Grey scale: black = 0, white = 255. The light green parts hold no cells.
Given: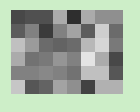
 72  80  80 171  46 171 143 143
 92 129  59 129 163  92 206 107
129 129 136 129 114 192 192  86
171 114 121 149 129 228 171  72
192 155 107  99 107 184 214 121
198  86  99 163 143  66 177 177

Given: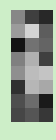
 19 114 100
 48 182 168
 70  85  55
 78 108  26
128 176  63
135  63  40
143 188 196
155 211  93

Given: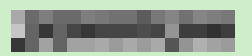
 55 100 162 100 162 162 169 155 169 155 169  85 148 176 162 155
169 106 126 106 106 126 120 113 113  92 120 133 113 133 126 120
197 100  55 100  69  55  69  69  69  77  69 148  62  62  49  62

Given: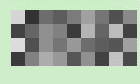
 59 129 172 152  86 144  66 195  74
 66 101 144 129  59 180 101 188  66
213  51 109  93 123 160 117  80 137
220  80 144 117 152 109  93  86 160

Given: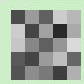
 76 155  96 204 183
 83 141 121  62 176
 89  69 155 190 102
198 135  96 149 218
204  69 162  41 169

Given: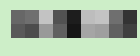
 89  76 153  96  22 165 159  96  63
103 111 195  82  29 189 195 111  51
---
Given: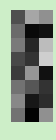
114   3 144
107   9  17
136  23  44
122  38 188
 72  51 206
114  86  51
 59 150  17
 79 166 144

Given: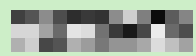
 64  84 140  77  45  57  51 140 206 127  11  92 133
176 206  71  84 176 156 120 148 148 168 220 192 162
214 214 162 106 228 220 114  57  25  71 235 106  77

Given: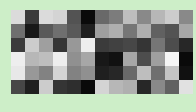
111  24  89 111  89  31 159 175 118 175  97  83 167
 71  31 204  53  46  10 212 183 175  39 137  97 225
219  59 219 212  83  10 105 124 190 137 183 204 137
232 152 130 212 130 144  31  39 105 190 111 196  17
238 183 190 238 144 167  24  17 167  77 159 245  10
 59 204 159  53 152 238  59  65  71  53 118  77  39

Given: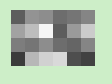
125 117 141 109 101 133
 93 147 141 109 117 133
 59 183 209 217  78  65
162 189 245  93 154 203

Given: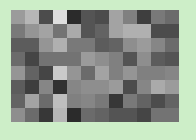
 92  62 134  49 134 142 142 155  76 134 170 155
107  69 115 115 115 155 142 128  84 142  92  84
 92  92 149 176 121 121  92  99 142 155 134 107
149  99  69 202 149 107 163 128 149 128 128 134
142 107  55 182  43 107  99  84  84  69 115 115
121 149 163 115 170  84  99 163 176 176  76  76
 99 163 107 190 128 134 121  55 121  99  76  99
155 182  76 222  43  84  76 163 128  62 121 107

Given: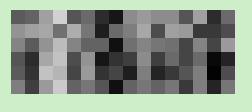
 85  44 167 194  77 147  22  51  63 140  63 106  69 106   9  36
 91  51 194 181  69 154  51  69  30 126  36  57  85 126   3  77
126  63 154 202  99 118  85  16  99 118  99 118  57 126  36 118
132  91 147 188 132  99  99  16 112 132 118 112  69 132  69 154
 91  99 160 209  85 106  44  22 140 154 140 140  85 160  44 106
147 160 167 112 173 118  30 106 126 167  77 160 154  57  57  77

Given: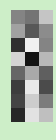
212  19 184
161  88 140
132 116 197
102 169  95
 68 205 124
 39 226 191
 61 233  75
 47 241 132
